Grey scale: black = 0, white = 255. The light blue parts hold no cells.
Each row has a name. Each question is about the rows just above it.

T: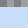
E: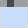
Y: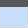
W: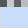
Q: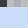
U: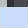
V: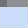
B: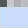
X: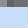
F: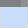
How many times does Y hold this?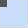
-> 4
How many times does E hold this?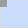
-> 3

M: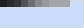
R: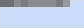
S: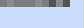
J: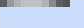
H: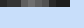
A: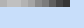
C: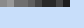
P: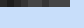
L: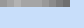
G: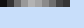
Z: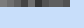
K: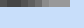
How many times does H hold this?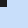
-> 2
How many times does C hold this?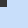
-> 0
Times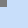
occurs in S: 5
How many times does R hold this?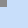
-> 5

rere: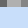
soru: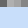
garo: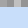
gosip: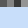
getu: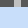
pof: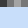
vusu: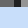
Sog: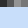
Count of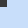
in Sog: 0
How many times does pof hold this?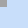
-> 1
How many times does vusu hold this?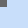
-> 2
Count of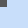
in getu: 3
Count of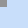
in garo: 2
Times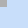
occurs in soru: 1

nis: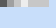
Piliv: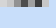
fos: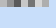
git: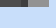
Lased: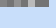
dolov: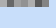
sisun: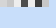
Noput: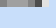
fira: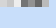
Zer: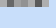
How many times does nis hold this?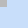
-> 0
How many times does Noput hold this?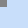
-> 2
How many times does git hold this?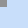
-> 3
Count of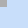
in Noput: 0

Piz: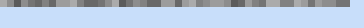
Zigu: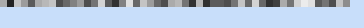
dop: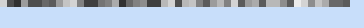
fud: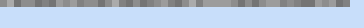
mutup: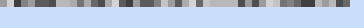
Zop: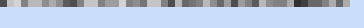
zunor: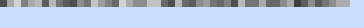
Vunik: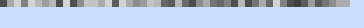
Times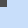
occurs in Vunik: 7
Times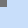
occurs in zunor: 6

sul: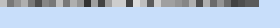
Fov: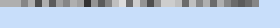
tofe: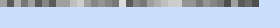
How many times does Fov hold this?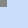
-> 6
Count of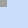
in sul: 4
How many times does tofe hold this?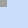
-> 7

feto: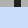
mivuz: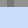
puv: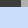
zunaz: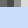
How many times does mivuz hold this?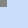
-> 0
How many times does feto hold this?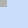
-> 3
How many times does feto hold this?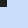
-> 1
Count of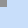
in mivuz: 3
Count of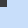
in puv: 3

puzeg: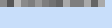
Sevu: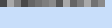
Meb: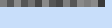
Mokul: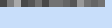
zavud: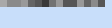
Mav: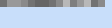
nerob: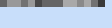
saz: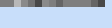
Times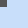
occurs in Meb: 4
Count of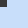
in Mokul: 0
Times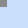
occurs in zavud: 3
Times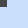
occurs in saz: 2
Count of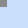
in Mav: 3

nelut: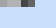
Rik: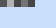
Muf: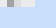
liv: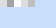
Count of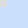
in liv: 2
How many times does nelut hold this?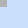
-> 2
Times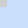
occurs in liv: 0
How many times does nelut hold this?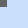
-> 1
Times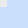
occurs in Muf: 3
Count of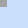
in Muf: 1

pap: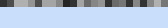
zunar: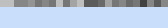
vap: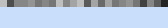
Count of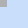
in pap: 3
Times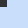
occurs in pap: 5
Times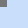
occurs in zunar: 5
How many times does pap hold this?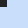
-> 1

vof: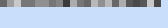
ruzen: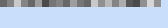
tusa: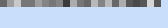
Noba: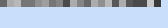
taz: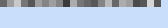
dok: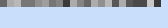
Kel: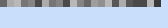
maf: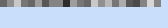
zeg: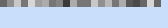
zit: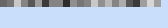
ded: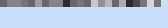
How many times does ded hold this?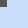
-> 0
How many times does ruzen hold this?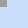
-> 2
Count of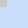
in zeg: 2
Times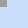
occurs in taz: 4
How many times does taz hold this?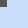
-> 4
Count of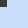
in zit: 2
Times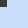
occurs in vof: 1

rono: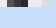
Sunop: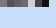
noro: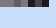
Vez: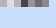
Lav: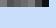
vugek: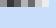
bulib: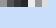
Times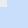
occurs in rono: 3
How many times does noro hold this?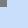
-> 3

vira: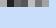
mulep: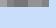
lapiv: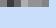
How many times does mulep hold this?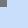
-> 2
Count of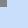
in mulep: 2

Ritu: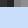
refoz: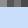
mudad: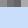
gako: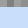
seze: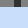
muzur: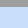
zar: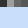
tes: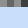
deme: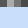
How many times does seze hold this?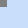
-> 3
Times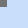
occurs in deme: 1
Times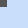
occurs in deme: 1
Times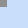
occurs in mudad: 1
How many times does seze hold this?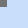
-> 0
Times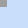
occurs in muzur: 4

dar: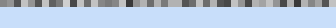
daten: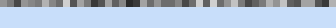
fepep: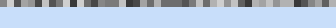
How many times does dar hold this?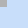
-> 8
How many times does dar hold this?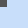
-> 5
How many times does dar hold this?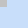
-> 9
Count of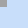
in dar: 2
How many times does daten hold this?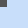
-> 4
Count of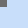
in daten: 6

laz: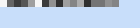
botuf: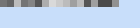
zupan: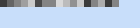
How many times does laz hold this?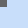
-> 1
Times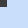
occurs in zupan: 3

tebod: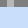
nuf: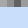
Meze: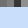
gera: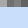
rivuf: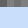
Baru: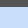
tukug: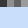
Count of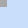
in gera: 1
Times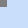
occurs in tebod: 3
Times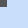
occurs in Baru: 4
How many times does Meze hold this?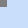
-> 1
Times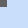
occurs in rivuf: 1
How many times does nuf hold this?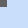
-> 1
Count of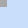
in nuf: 1

